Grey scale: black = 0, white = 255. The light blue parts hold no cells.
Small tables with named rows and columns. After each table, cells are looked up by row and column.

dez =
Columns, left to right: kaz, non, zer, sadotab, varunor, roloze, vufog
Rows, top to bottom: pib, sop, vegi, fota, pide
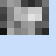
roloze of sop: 202
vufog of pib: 115
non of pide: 171
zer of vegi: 179
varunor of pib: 44
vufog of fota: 98
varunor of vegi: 226
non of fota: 143
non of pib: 157
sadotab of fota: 151

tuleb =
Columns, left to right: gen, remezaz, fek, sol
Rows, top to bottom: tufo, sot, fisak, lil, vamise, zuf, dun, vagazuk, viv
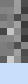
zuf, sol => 54
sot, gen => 132
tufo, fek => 157
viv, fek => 148
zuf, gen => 132
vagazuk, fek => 160

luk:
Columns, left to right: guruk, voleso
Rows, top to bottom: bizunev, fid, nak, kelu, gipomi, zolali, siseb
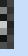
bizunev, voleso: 68
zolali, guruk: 17
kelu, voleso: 35
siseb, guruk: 78
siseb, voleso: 62
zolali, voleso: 71
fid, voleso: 51

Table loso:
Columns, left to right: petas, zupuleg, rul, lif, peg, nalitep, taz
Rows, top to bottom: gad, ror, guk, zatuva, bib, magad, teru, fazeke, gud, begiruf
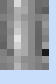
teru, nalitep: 99
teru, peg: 138
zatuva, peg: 138
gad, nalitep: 108
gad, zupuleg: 136
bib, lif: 166
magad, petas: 104
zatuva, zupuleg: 146
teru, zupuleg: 144
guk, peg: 138
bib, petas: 109
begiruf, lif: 150
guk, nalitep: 127
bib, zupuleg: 136
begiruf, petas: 125
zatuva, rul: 188
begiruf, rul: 180

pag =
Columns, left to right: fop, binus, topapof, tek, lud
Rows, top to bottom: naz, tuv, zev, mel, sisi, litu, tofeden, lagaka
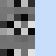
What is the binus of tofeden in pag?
115
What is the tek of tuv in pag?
112
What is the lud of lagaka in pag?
227
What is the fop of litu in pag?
113
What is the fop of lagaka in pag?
48
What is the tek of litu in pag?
101
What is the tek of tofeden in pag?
114
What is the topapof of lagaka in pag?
203
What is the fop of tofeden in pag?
115
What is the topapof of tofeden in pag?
115
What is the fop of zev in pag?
116
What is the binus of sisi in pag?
179
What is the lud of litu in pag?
113
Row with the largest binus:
sisi

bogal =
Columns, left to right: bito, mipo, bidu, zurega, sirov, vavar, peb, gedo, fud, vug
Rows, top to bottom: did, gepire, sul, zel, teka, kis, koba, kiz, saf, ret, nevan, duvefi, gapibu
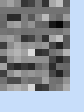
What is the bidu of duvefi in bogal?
75
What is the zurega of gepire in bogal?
115
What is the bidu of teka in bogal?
119
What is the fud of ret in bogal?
106
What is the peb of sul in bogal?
187
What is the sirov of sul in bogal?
88
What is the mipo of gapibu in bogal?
166
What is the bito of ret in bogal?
164
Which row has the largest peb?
sul

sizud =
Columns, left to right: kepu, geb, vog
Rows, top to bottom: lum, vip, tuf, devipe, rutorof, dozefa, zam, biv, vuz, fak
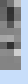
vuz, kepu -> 132
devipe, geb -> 88
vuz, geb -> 131
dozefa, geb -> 168
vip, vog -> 118
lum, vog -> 187
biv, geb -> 138
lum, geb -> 118
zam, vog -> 115
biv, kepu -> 140
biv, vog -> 207
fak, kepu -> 132
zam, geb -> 50
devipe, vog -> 161
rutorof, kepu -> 131
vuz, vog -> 135

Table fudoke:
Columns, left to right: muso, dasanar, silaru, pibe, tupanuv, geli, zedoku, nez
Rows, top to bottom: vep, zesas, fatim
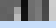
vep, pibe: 12
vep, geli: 118
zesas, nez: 203
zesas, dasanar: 101
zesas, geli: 121
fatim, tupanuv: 109
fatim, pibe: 18
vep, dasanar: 99
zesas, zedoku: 72
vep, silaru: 101
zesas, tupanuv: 110
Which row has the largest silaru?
fatim

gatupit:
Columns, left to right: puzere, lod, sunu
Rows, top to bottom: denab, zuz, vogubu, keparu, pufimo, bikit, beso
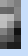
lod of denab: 144
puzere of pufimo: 129
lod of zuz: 100
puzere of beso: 60
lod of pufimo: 96
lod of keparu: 148

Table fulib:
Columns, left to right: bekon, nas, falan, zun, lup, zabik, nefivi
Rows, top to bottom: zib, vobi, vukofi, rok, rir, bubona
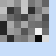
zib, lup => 118
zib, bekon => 166
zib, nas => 175
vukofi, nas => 106
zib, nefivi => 99
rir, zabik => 242
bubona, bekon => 142
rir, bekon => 38
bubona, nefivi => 217
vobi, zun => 201
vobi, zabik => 121
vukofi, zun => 68
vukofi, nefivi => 75
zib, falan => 141
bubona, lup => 156
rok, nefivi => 92
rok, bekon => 36
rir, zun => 85
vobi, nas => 54

